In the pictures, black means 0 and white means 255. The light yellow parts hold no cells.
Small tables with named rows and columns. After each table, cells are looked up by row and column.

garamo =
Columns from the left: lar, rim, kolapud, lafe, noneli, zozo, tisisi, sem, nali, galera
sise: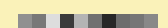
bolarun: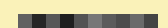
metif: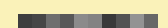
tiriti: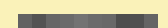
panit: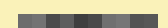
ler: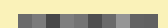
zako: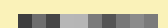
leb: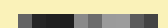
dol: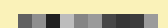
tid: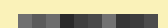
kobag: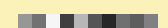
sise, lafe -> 59
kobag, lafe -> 63
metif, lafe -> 88
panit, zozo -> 73
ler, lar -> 107
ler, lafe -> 126

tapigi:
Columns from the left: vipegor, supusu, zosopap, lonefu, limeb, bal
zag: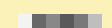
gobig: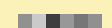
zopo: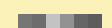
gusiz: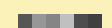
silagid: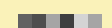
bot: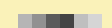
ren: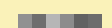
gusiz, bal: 64
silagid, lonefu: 63
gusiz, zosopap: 133
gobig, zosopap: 62
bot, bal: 213
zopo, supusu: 109
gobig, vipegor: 145
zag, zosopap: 136
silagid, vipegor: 98
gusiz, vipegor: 86
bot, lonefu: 68
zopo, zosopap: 195
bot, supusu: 145
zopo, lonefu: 146
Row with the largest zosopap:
zopo

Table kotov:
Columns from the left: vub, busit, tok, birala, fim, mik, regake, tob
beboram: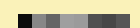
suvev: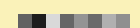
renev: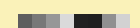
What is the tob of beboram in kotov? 86
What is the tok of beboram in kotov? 101
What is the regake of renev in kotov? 144
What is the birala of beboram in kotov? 159
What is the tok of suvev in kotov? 217
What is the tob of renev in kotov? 210
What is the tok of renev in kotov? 151
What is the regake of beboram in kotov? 71
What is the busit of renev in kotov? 120
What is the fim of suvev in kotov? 148
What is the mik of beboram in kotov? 80
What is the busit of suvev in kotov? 29
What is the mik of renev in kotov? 31
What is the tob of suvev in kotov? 143

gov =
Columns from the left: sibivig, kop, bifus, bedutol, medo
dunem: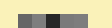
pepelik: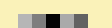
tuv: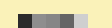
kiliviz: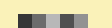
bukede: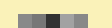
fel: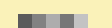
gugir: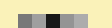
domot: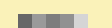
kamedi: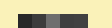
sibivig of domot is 103
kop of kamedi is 60
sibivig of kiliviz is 54
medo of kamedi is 65
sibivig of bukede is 137
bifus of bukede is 50
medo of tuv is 207
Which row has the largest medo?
domot

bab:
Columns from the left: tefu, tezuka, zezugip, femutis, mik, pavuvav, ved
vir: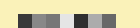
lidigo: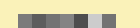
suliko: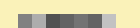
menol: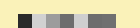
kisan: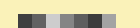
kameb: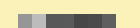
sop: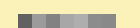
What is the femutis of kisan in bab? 133
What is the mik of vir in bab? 47
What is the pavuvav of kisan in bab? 60
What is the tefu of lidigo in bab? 123
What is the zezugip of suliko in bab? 81
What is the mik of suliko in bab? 115
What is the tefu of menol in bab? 42
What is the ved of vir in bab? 104
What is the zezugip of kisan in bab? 205
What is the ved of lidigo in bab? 115
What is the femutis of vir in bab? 229
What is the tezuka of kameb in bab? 188
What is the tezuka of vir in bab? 136
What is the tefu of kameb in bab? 150
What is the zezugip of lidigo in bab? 115
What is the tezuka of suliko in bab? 173
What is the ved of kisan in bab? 163
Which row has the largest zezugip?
kisan

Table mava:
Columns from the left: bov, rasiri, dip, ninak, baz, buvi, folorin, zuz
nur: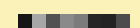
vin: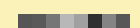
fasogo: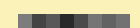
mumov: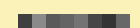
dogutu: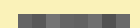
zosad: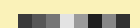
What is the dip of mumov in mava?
90
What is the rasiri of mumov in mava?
138
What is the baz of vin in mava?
161
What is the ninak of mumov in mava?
100
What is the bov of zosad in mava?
58
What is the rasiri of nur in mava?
167
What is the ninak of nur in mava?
138
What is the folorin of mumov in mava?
52
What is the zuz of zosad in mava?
50
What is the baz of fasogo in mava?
75
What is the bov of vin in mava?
85
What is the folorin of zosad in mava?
135
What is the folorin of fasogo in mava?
99
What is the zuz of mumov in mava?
103

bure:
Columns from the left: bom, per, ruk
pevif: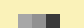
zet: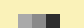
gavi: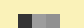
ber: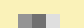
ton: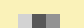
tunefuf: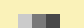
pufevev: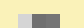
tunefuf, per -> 121
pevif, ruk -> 58
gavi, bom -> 52
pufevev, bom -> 213
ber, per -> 113
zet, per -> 138
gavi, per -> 157
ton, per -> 88
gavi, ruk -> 145
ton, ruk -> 147
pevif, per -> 145
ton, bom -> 211
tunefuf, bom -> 203
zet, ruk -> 46
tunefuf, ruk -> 72
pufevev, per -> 112
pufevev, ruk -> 117
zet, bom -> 170
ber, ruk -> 223

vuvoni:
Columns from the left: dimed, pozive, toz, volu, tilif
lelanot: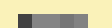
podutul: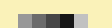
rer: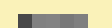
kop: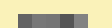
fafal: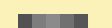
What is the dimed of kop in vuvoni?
99
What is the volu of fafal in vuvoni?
112
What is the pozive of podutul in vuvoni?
107
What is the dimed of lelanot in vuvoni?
66
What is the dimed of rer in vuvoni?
72
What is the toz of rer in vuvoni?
131
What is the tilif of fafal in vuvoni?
86
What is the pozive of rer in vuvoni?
129
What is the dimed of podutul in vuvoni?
152
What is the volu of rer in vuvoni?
120
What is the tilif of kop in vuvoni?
130
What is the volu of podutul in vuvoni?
23
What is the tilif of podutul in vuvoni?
193
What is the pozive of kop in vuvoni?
120
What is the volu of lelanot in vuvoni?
118
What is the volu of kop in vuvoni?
85

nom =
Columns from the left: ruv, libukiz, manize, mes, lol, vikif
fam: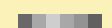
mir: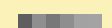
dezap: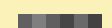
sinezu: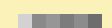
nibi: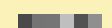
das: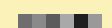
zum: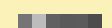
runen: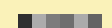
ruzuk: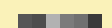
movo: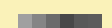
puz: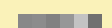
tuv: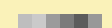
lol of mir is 162
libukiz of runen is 172
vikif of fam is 96
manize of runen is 124
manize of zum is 97
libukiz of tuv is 202
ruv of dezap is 96
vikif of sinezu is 109
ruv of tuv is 190
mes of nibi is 191
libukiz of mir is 143
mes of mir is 142
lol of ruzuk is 112
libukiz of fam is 168
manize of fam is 206

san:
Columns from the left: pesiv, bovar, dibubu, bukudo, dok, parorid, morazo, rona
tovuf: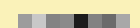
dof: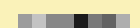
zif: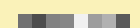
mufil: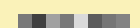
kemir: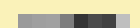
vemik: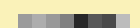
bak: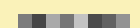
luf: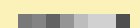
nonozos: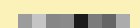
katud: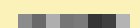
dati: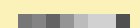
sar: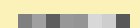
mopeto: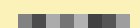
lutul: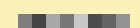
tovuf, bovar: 200
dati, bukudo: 149
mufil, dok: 218
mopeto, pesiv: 130
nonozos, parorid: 124
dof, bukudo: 136
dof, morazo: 99
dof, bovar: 195
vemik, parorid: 88
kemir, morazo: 66
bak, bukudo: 118
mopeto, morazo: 86
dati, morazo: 209
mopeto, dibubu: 172

